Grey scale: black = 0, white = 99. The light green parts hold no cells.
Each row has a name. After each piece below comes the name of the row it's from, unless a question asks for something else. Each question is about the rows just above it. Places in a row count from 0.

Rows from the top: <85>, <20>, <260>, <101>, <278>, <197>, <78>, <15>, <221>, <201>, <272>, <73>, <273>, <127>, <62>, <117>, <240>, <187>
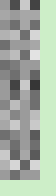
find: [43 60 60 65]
<278>
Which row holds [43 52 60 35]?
<127>
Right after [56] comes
[43]
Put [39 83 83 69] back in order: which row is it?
<240>
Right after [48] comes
[60]

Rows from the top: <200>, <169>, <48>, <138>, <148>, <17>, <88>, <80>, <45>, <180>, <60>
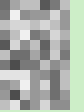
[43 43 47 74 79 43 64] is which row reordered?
<17>
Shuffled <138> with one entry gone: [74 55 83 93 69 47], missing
[51]
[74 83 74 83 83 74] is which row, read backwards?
<48>
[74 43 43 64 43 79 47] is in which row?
<17>
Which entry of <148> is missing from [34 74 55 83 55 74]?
[38]
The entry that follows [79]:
[47]
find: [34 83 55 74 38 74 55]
<148>

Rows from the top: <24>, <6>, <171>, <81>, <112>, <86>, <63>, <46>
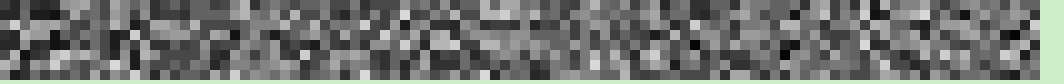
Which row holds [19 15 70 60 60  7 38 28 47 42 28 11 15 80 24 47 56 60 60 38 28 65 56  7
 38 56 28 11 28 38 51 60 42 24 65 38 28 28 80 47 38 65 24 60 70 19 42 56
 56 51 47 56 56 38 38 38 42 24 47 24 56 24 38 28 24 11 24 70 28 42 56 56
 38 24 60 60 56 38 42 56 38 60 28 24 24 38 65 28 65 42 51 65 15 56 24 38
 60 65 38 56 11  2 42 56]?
<81>
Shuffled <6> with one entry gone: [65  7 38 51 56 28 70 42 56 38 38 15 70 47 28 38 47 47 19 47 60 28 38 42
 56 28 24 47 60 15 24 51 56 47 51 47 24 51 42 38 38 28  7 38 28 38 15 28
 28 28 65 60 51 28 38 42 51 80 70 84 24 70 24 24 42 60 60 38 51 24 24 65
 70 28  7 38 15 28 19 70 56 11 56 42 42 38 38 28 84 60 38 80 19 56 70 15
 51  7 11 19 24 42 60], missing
[75]
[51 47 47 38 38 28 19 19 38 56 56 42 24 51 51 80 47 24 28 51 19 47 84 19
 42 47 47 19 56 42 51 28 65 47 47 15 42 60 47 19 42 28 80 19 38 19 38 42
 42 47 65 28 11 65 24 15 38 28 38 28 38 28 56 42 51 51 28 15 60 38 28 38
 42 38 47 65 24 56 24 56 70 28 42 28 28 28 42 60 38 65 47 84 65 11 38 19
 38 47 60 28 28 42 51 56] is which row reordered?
<63>
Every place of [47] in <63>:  14 19 32 36 55 58 64 69 83 84 87 95 100
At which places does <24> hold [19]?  3 5 15 25 36 69 70 73 80 85

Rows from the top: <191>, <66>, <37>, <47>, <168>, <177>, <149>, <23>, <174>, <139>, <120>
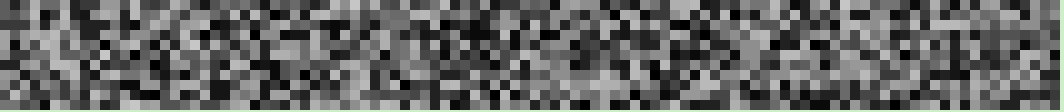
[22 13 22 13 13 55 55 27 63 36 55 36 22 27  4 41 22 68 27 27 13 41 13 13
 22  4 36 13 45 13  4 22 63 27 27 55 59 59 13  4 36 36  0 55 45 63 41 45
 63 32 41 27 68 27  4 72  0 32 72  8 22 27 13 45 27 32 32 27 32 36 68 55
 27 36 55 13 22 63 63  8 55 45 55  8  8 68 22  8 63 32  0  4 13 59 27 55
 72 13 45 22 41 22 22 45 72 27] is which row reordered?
<139>
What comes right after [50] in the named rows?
[13]
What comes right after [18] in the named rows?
[41]
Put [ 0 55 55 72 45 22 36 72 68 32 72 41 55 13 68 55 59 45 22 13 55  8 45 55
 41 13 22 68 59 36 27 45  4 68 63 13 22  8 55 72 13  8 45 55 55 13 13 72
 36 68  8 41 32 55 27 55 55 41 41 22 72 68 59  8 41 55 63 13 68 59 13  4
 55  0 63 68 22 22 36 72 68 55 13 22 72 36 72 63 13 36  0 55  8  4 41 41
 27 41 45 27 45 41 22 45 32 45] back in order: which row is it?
<66>
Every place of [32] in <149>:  4 19 28 32 38 46 59 70 73 79 92 105

